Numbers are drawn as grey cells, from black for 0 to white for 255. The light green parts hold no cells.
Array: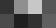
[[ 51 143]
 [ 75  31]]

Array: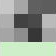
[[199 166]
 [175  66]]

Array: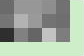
[[107 151]
 [117 178]]

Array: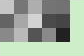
[[198 118]
 [100 167]]

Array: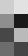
[[206 226]
 [142  26]]

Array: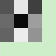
[[ 83 230]
 [106  11]]

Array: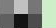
[[126 193]
 [ 96  20]]
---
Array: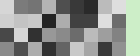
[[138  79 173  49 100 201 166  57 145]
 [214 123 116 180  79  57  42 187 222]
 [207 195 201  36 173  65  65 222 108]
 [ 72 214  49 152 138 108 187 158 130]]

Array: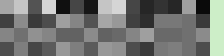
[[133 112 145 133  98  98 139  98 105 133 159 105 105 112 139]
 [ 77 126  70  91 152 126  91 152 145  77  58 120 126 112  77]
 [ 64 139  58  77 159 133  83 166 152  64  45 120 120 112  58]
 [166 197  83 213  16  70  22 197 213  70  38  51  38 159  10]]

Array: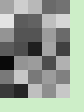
[[ 58  37 191 142 199]
 [ 92  77  30 164  64]
 [148  84  84 156 106]
 [227  92  98 191 214]
 [  9 148 156  77 177]
 [121 199 121 156 128]
 [164 206 184 106 114]]

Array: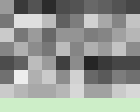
[[155  57  83  43  76  83 104  96  83  70]
 [ 76  96 188 155  63 140  37  57  70  70]
 [202 119 155 104 148 148 125 133 161 182]
 [133 176 140 119 188 133 176 155 195 140]
 [202 182 168 168 182 215 161 161 202 215]
 [119 223 223 188  96 125 209 168 133 195]
 [112 237 176 202 140 209 104  90 125 112]]

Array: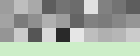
[[163 123 143 176 157 100 129 123 135 149]
 [157 190 169  93 115 108 224 129 115  93]
 [149 203  85 217  41 230 190 176 182 203]]

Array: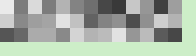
[[ 85 104 171 171 137 212 179 187 226 150 187  91  71]
 [234 124 218 124 179 131 111  71  57 199 150  64 158]
 [206 137 158 164 226 193  98 131 144  77 144 206 179]]

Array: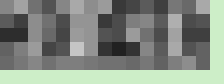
[[ 45  45 141 105  69 155 148  83  76 155 113  76 162  63  63]
 [ 91  63 141 113  76 148 148  57  76 126 134  91 175  76  83]
 [105 119 134 113 126 126 119 113 113 105 119  98 126 141  98]
 [ 98 126 155  69  83 197 148  51  33  51 134  91 169  83  98]
 [134 162 113  83 134 169 141 155  57  69  91  63 119 105 169]]

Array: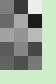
[[126  56 236]
 [ 99  79 120]
 [ 91 134  71]
 [162 148 185]
 [105 170  28]]
